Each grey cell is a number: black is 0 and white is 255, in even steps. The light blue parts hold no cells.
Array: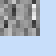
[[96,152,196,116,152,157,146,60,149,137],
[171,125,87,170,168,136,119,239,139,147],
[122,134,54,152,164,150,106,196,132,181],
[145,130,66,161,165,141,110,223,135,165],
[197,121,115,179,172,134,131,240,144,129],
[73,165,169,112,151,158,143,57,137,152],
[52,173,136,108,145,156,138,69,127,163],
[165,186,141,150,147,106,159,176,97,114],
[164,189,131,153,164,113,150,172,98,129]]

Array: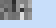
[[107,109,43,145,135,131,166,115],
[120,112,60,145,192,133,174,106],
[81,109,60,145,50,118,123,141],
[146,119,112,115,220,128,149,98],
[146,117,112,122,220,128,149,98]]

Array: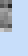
[[133,111,115],
[109,38,81],
[159,141,163],
[138,172,148],
[130,149,139],
[134,143,119],
[114,84,106],
[169,172,200]]

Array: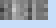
[[126,117,162,139,131,135,102,146,119,124,115,111],
[143,105,182,155,130,148,98,161,115,119,147,102],
[113,118,201,155,139,130,71,158,113,110,104,60],
[134,106,173,150,128,158,98,158,120,122,142,103],
[127,109,167,153,152,128,75,161,115,117,119,90]]

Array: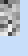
[[39,141,138,152,104],
[166,105,201,178,181],
[170,183,207,185,145],
[200,193,163,154,228],
[143,212,172,142,145],
[196,71,181,197,172],
[117,237,180,136,89],
[202,242,102,174,167],
[236,77,166,222,228]]

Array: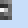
[[127,144,111],
[51,107,44],
[193,109,248],
[124,116,87],
[61,93,71]]
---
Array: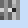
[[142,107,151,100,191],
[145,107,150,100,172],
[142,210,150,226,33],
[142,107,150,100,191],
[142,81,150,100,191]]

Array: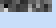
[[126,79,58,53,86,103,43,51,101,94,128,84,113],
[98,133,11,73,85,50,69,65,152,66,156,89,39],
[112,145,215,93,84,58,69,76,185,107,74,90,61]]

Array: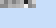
[[210,178,129,169,130,162,181,34,146],
[157,140,142,180,173,181,189,244,136]]

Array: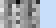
[[47,206,141,105,108,11,126,145,102,151],
[179,196,158,83,219,125,174,153,90,178],
[178,233,145,116,207,199,160,145,97,107],
[176,184,139,101,188,112,163,141,73,193],
[156,166,147,167,180,204,150,143,116,145],
[144,194,161,120,173,90,170,150,135,169],
[158,210,153,129,183,207,161,148,126,99]]

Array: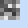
[[150,77,124,116,94],
[227,86,95,226,129],
[111,133,69,63,84],
[136,87,170,170,57],
[192,183,232,143,142]]

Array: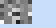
[[71,168,126,83,115,159,124,128],
[160,72,133,174,137,111,143,131],
[147,136,137,132,210,195,150,130],
[236,86,132,216,67,50,128,128],
[91,110,130,127,199,201,133,132],
[105,248,125,127,194,31,104,130]]

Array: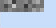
[[117,120,137,160,61,119,122,135,99,148,169],
[114,116,72,114,196,121,122,55,126,95,116],
[166,116,105,136,115,109,116,96,114,155,132]]

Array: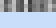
[[107,186,84,124,190,105,80,210,60,124,133,113,130,173],
[152,172,109,155,184,98,87,174,79,110,132,89,134,195],
[123,181,93,135,188,102,83,197,67,119,133,104,131,181]]
